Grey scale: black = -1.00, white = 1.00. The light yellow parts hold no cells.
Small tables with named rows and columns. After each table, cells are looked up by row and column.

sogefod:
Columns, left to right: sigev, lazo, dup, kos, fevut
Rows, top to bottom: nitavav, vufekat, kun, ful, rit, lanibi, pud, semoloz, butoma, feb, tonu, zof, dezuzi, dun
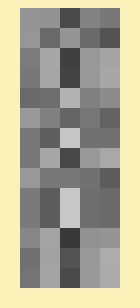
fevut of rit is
0.10
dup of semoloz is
-0.44
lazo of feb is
-0.28
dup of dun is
-0.42
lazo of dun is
0.29
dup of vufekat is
0.16
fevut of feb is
-0.17
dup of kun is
-0.50
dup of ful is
-0.47
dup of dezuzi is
-0.36
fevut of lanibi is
-0.22

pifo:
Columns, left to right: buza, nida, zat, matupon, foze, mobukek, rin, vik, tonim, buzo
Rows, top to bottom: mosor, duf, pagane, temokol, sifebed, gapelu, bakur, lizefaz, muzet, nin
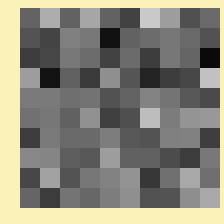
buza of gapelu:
-0.11
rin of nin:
-0.36
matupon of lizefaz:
-0.32
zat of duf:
0.00
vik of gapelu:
-0.03
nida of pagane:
-0.44

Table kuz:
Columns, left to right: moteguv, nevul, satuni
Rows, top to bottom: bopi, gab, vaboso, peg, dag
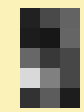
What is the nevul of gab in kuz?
-0.82
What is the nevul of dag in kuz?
-0.28
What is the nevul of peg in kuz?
0.00
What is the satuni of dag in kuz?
-0.77
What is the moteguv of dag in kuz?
-0.61
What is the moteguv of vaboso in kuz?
-0.19
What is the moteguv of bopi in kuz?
-0.74
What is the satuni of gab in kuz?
-0.21
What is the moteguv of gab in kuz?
-0.78
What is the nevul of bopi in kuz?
-0.43
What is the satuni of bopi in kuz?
-0.22
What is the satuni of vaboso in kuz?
-0.44
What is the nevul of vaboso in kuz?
-0.56
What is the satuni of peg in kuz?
-0.44
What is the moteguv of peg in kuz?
0.70
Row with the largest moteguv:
peg

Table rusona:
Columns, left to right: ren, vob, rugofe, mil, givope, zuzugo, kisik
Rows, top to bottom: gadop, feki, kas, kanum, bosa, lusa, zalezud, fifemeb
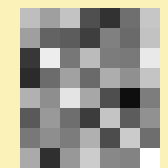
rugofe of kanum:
0.26
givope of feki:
0.00
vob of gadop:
0.25
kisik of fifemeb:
1.00
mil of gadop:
-0.38
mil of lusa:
-0.53
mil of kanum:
-0.17
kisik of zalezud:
-0.14
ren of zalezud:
-0.06
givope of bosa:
-0.39

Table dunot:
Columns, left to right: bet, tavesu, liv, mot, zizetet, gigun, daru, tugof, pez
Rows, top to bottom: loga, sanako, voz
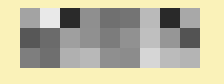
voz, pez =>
0.41
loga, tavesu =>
0.83
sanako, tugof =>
0.18
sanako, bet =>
-0.32
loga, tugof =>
-0.68
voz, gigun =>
0.10
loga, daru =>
0.46

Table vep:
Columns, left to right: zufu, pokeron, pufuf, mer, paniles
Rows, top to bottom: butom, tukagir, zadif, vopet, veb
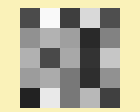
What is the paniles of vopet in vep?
0.14
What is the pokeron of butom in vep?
0.95
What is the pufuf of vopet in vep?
-0.06
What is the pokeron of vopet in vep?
0.34
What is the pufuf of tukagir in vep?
0.25
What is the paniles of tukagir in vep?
0.02
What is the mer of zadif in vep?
-0.60
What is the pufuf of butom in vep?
-0.51
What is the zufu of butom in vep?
-0.41
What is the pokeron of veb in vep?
0.83
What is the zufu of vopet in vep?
0.22
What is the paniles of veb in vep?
-0.50
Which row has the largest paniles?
zadif

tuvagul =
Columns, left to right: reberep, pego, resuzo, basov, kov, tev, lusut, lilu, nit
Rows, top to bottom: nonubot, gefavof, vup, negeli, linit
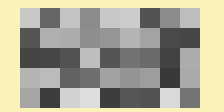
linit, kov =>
-0.52
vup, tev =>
-0.10
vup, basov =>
0.49
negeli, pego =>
0.47
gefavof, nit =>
-0.44
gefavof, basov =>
0.11
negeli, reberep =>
0.41
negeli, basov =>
-0.13
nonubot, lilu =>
0.10
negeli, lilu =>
-0.55
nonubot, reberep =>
0.57
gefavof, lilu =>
-0.42
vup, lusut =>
-0.16
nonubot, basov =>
0.09

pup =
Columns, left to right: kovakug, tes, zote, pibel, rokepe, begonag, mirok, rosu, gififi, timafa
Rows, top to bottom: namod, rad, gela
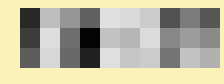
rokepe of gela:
0.75
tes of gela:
0.69
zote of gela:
-0.18
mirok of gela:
0.59
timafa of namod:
-0.32
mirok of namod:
0.59
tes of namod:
0.48
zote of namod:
0.18
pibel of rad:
-0.97
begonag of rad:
0.43
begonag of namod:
0.70
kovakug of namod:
-0.68
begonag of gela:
0.55
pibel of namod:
-0.24
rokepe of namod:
0.76
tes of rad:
0.73
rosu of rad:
0.06

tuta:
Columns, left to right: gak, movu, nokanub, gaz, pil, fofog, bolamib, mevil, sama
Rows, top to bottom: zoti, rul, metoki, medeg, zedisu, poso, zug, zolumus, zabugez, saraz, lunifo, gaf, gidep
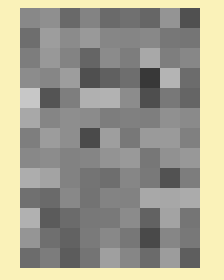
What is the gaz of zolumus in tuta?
0.04
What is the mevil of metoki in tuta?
-0.01
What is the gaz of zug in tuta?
-0.42
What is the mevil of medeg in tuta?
0.41
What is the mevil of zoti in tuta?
0.16
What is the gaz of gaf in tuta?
-0.04
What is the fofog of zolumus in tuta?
0.20
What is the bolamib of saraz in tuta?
0.32
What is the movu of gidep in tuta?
-0.03
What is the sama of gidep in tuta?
-0.26
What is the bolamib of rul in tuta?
0.07
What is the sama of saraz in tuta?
0.34
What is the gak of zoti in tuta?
0.07
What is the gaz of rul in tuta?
0.20
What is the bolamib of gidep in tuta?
-0.16
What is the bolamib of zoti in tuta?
-0.20

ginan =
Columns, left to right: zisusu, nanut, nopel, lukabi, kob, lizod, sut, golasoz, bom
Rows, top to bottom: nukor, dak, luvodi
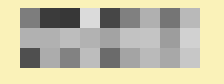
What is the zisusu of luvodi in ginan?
-0.38
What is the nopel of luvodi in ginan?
0.02
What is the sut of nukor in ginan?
0.38
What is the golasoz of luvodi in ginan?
0.32
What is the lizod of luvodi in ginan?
0.29
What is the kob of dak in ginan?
0.28
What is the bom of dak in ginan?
0.64
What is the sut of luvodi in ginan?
0.46
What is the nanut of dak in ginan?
0.39
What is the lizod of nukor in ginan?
0.00
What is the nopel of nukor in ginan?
-0.57
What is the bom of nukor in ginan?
0.45

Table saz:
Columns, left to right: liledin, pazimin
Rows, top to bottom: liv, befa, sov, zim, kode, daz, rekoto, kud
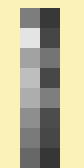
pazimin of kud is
-0.58
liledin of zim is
0.49
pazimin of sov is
-0.09
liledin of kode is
0.36
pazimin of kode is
-0.01
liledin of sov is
0.27
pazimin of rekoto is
-0.44
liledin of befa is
0.79
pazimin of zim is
-0.44
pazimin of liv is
-0.56
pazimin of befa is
-0.45
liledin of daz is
0.11
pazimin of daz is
-0.40
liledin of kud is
-0.19
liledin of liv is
-0.02
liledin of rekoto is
-0.04

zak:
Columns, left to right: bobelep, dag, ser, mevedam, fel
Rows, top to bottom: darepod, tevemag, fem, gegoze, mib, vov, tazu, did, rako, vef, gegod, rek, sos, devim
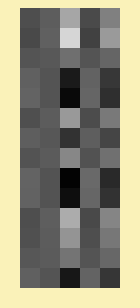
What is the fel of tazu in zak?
-0.46
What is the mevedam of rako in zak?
-0.18
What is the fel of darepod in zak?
0.00
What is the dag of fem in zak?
-0.31
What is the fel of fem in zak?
-0.21
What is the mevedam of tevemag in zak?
-0.49
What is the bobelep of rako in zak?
-0.22
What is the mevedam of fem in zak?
-0.34
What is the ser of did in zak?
0.06
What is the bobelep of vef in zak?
-0.23
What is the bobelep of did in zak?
-0.35
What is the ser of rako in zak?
-0.98

